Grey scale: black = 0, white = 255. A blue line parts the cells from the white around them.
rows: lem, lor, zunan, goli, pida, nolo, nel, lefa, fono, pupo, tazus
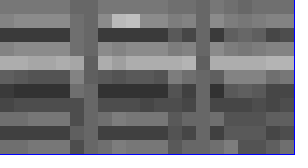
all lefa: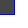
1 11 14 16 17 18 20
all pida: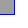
9

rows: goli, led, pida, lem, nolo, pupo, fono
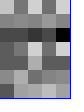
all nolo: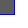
1 2 4 5
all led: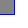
1 3 5
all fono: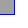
2 5
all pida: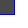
1 2 4
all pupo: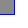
1 5

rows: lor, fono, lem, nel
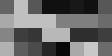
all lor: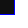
4 5 7
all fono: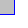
2 3 4
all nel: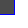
3
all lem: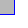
4 5

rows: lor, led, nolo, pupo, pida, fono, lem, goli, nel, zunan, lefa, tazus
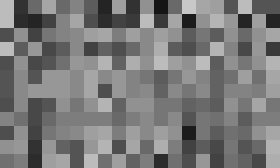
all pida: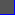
4
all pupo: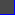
4 18
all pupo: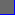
10 15
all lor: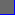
3 5 13
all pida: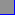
2 7 11 14 17 19
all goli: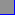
5 7 10 11 17
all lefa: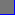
17

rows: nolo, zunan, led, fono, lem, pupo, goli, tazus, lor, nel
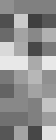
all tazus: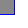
1 2
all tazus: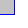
4
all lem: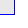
1 2 4
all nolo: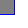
2 3 4
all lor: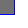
1 2
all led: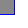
3
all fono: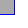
2

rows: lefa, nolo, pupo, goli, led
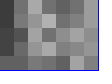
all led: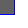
1 2 5
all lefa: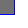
2 4 6

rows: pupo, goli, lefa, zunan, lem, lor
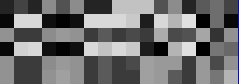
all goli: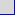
2 3 7 8 9 12
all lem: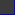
2 3 7 9 14
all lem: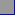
5 12 13 15
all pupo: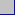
9 10 11
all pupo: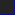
1 3 7 8 14
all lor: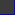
2 3 7 9 10 14
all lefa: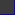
2 3 7 9 11

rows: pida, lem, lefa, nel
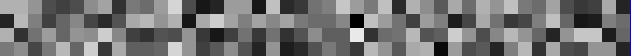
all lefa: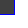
10 17
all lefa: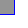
6 14 34 38 41
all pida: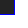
16 45
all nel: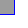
33
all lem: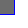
23 24 45

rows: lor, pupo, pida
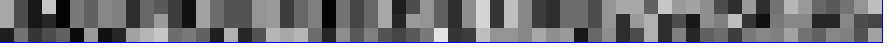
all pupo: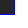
4 29 59 60
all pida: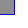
25 40 44
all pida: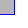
11 20 22
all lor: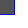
17 18
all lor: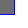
16 41 42
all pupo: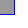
12 20 30 46

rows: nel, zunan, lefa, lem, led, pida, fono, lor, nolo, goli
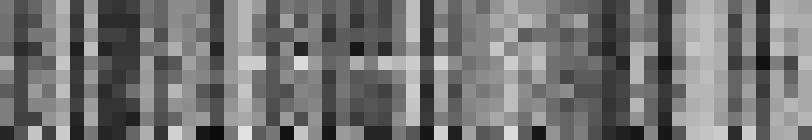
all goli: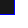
15 24 31 39 46 48
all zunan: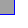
21 39 42
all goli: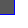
2 30 35 49 55 58

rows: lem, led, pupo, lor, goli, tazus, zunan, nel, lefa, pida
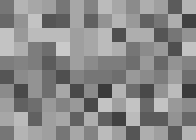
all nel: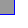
4 6 13
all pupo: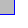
3 4 5 8
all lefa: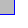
2 10
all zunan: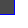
2 6 11
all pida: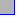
2 14

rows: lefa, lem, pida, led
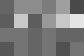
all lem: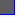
1 3
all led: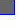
3
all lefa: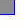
2 3
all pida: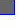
3 5 6

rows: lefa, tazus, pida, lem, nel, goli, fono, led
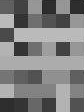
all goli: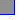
4 5
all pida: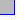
2 3 4 5 6
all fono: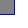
2 3 4 6
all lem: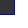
2
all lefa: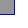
3 5
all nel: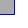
1 2 3 4 5 6
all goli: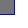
1

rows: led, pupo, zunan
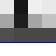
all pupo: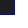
2
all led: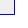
3
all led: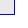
1 4
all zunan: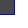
2 3 4
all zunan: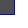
1
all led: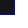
2

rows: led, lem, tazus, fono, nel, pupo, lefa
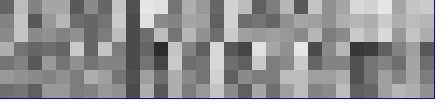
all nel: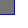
1 5 7 11 15 27
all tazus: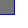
13
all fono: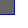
3 5 7 11
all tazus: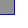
4 6 15
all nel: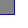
2 8 9 24 25 28

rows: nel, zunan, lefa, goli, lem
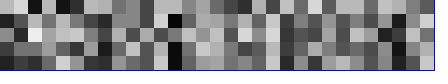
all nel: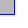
1 4 7 12 13 25 26
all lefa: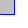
5 14 16 26 30
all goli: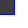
1 21
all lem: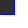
3 8

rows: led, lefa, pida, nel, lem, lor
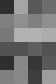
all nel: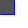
1 2 4
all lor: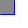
2
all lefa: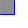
2 4
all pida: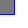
1

